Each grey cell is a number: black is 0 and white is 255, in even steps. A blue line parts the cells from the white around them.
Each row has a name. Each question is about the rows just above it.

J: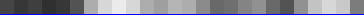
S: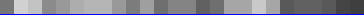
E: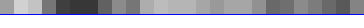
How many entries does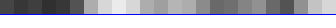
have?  24
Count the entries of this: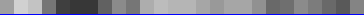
26
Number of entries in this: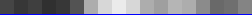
18
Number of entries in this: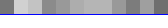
12
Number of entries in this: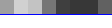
8

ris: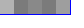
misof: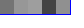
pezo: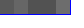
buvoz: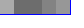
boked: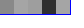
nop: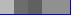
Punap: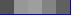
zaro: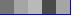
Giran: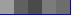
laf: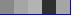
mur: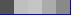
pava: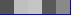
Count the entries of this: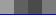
4
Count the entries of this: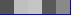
5
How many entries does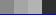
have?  4
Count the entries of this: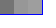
3
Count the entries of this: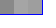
3
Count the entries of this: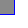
1

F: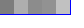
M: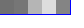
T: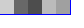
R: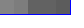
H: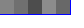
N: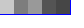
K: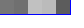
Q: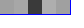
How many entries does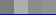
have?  4
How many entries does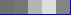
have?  5
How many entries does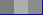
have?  3

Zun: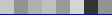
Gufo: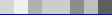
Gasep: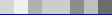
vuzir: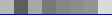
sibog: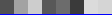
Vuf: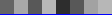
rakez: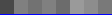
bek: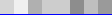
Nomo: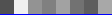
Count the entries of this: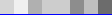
8
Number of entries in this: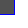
1
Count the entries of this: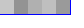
5
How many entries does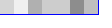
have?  7
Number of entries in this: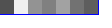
7
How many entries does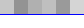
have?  6

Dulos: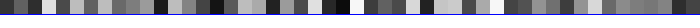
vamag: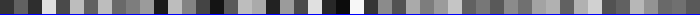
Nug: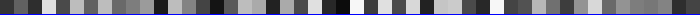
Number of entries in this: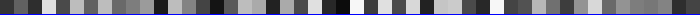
50
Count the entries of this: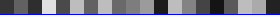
20
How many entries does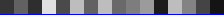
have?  16
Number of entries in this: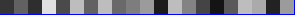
21
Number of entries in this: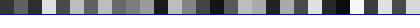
30
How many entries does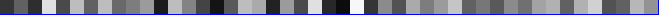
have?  47
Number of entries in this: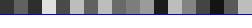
18

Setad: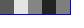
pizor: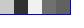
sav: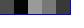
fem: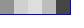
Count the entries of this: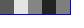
5
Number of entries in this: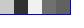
5

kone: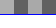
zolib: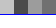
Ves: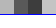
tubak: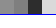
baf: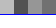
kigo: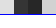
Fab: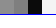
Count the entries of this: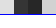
4
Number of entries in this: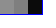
3
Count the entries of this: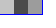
3
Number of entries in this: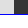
2
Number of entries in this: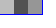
3
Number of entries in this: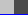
2
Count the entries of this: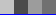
4

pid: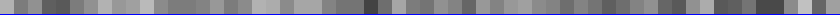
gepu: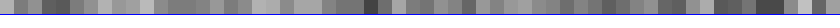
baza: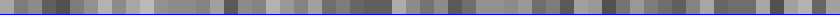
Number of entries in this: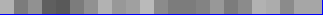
23
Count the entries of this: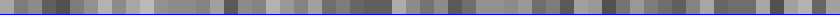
60
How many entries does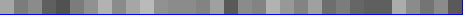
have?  33
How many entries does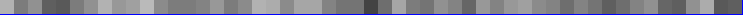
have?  53
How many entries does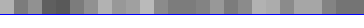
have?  26
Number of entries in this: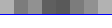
8
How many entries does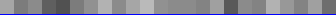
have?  24

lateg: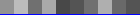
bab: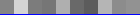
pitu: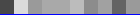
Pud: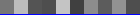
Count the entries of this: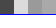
4
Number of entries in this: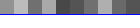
10
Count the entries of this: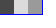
3
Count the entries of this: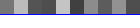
10

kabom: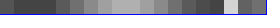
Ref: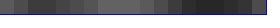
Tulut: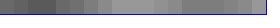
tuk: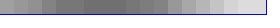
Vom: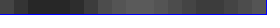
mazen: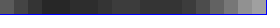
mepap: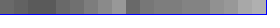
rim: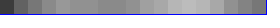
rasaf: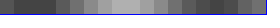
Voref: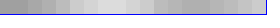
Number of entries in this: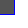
1
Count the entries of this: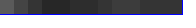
13

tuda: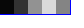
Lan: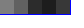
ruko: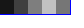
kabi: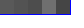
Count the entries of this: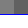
2
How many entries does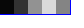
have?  5
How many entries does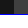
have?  2

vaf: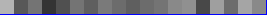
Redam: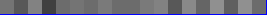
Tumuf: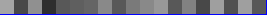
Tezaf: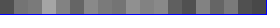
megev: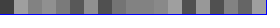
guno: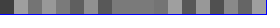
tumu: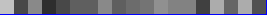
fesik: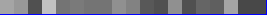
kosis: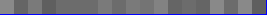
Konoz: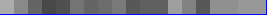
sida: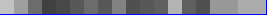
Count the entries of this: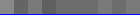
10
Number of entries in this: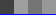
4
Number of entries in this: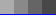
4
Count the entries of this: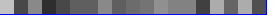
19
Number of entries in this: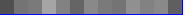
13

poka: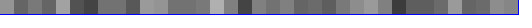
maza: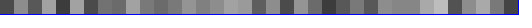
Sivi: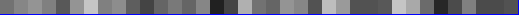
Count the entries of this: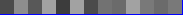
13
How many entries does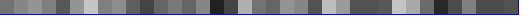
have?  37
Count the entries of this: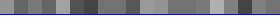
20
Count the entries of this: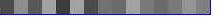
15
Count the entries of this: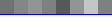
8

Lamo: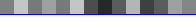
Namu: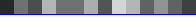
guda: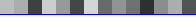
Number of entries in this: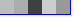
5
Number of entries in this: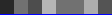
8
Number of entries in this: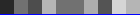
10

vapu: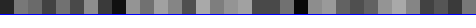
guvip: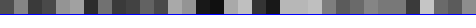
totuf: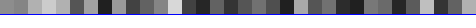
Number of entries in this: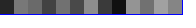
13
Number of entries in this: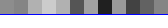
12

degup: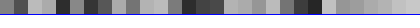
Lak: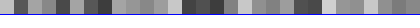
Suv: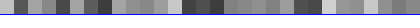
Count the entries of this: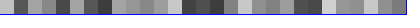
29
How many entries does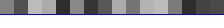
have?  16

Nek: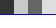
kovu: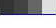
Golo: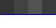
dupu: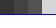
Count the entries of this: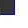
1
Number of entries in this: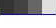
4
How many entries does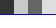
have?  4
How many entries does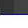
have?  2
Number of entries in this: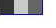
3
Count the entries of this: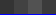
4
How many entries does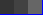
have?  3

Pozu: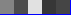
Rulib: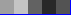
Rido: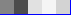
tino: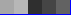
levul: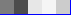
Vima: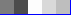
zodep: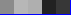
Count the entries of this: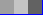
3
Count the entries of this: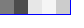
5
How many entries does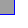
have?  1
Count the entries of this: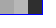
3
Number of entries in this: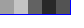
5
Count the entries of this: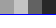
4
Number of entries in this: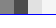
4

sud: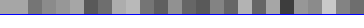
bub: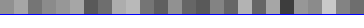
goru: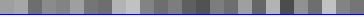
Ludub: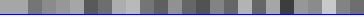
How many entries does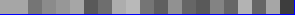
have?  21
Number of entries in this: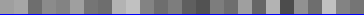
26
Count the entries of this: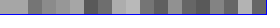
19
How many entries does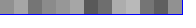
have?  13

